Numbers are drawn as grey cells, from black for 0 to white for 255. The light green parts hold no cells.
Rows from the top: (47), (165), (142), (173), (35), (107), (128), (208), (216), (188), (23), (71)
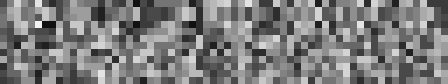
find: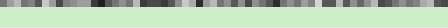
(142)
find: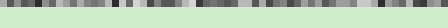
(216)
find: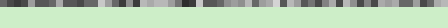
(107)
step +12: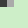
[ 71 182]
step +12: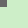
[115]
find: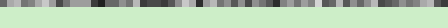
(165)
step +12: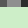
[ 99 155 155  57]

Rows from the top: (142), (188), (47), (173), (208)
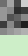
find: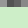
(47)
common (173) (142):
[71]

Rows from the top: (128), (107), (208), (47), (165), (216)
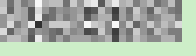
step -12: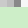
[190 177 125 235]
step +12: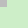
[201]
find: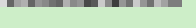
(165)
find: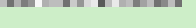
(128)
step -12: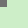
[101]
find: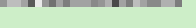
(216)

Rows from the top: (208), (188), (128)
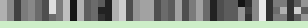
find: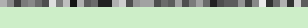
(188)
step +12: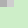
[188 218]
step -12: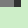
[111 111  38]
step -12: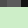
[66 80 80  8]
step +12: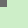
[119]
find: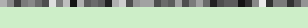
(208)

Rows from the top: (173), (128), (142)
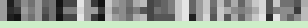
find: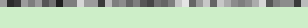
(128)

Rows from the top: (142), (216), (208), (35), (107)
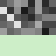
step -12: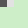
[ 73 214]
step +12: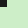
[38]
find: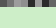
(142)
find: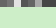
(35)
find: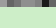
(107)
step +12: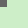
[113]

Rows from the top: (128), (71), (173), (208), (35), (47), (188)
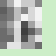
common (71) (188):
[122]
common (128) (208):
[122]
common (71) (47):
[216]
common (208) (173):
[122]
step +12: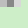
[201 147 228]

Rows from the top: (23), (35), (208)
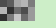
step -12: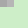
[156 170]
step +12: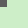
[105]

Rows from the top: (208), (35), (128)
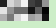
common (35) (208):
[147]
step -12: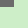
[95 95]
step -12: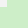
[231]

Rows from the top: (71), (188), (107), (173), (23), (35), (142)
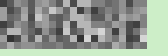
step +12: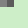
[141 103]
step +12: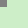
[141]
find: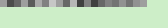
(188)
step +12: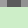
[170 103 103 157]
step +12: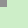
[157]

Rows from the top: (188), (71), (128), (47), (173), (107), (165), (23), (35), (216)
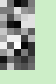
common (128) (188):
[225]
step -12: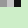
[140 187   7]
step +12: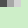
[ 91 179 223]
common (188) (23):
[123]
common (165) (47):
[6]
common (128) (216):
[79]

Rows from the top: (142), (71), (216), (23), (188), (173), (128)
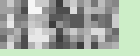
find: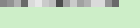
(188)
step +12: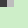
[ 73 201]
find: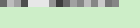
(173)
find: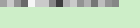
(142)
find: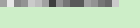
(23)

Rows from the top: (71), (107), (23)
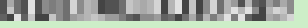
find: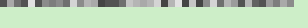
(71)
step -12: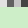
[213  85 185  56]
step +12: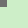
[123]

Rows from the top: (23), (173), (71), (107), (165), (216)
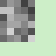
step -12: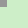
[139]
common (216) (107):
[135]
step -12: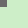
[94]
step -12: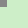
[123]

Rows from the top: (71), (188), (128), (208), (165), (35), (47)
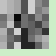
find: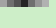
(35)
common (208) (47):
[97]
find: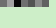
(128)

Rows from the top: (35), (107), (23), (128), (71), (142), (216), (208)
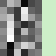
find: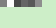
(142)
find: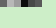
(35)
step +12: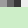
[169 113  68 250]
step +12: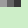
[169 113  68]
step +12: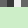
[113  68 250 113]

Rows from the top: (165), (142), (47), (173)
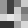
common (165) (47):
[150]
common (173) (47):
[215]
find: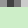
(165)
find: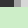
(173)
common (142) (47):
[150]

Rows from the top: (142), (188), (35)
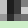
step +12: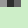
[164  58 112]
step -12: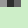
[140  34  88]

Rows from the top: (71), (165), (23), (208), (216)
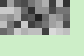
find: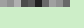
(23)
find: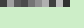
(71)

